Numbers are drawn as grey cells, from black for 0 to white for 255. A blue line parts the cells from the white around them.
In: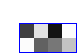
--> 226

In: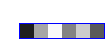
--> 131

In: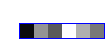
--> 253

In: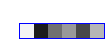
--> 153

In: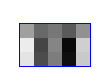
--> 119

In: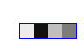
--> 17

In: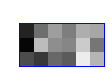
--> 126

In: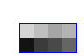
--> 191

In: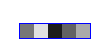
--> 28
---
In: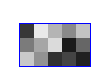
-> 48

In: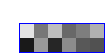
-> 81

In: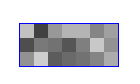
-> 85

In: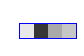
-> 198

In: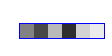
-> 130

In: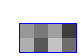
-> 109

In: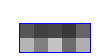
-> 71
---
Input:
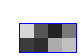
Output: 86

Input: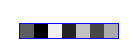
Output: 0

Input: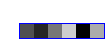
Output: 37

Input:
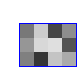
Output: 204

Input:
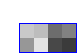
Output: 189

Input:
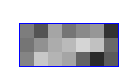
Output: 84

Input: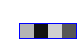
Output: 17

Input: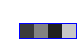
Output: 130
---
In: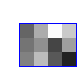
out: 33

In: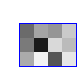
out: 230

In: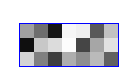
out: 97

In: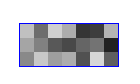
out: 95

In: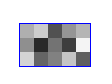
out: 95

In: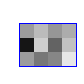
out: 231

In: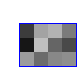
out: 142

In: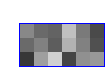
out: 152

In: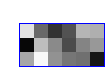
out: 21
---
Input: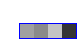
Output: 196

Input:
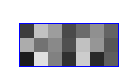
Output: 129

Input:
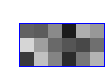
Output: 132

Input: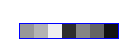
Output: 239

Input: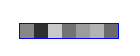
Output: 201

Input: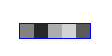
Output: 173
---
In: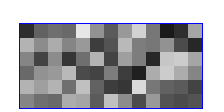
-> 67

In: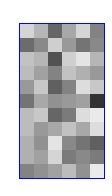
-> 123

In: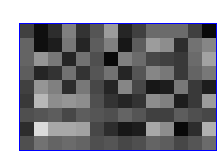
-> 176

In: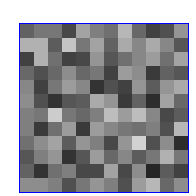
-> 65

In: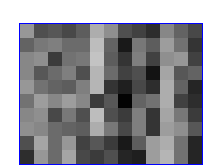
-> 37
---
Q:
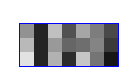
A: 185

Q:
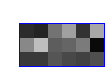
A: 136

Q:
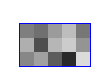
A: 175

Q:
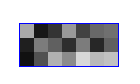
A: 31

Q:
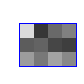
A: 92

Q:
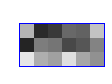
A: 36

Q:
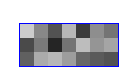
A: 74

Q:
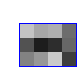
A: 82

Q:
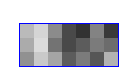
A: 171
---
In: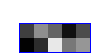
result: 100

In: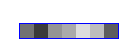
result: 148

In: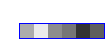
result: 141

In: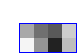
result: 89

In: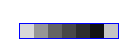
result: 100

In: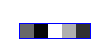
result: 254
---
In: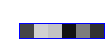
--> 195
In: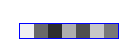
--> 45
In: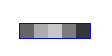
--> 199
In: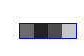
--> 76
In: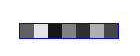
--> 22
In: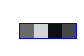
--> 15
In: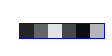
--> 226
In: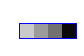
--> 113
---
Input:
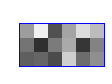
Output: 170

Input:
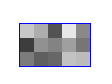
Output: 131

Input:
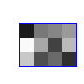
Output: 167

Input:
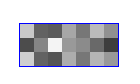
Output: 139

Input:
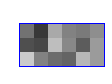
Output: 136

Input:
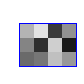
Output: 46

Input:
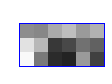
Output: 72

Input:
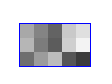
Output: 92
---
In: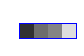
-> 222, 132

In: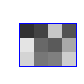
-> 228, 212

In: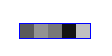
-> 193, 147

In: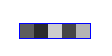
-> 205, 180

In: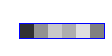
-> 223, 201

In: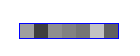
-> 195, 159

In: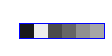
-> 237, 166

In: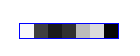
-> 249, 219
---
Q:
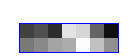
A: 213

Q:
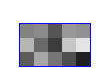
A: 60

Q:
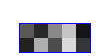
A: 137

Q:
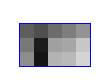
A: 160

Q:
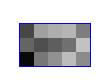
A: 94

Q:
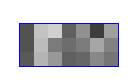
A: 123

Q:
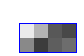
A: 180

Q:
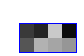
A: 36
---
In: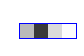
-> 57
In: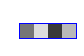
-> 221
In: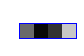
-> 8
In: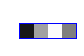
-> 161
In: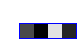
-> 2
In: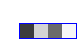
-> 212
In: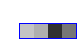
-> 175
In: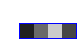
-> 105
